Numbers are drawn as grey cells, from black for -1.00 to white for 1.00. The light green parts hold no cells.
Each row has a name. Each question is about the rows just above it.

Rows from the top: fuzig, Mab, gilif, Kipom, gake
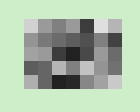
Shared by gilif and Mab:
[-0.16]
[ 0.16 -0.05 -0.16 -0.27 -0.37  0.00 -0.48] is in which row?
Mab
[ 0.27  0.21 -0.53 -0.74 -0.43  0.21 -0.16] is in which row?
gilif
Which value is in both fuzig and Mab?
[0.00]
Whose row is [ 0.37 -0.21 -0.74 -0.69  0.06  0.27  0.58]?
gake

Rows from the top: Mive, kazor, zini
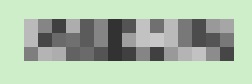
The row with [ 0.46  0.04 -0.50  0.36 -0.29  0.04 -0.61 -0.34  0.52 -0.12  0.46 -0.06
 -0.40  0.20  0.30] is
Mive
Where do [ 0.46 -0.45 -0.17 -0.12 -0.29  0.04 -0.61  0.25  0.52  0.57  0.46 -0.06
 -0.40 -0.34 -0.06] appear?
kazor
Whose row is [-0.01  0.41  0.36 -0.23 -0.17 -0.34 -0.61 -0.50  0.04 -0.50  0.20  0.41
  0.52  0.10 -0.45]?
zini

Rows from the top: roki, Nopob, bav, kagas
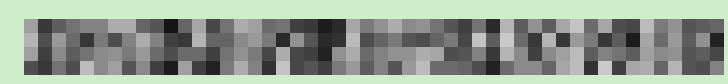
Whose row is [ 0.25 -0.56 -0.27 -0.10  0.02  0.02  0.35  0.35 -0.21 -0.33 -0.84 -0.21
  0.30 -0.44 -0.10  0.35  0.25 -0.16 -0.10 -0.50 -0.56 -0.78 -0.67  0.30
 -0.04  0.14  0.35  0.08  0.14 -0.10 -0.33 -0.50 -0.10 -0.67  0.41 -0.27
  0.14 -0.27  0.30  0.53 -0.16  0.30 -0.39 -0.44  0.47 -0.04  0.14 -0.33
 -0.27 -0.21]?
roki
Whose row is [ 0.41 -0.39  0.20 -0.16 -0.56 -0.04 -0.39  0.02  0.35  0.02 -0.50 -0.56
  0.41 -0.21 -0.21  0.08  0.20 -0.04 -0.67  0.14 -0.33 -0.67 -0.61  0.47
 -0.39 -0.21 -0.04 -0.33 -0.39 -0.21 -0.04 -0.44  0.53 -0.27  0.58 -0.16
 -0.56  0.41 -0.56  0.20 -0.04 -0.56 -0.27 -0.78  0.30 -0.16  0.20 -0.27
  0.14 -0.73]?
Nopob

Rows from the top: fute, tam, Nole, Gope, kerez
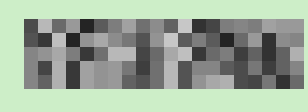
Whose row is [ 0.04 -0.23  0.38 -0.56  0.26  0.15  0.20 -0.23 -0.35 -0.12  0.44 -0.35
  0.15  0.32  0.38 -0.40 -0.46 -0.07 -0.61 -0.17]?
kerez
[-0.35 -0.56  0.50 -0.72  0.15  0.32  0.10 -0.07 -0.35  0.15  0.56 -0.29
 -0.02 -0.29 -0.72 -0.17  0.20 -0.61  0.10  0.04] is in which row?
tam
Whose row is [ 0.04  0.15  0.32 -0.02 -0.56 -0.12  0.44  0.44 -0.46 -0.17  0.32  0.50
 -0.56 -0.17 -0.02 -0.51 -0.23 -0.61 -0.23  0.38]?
Nole
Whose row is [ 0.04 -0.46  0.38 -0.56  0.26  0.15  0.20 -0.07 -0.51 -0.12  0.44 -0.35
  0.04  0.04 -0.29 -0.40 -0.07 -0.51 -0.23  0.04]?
Gope

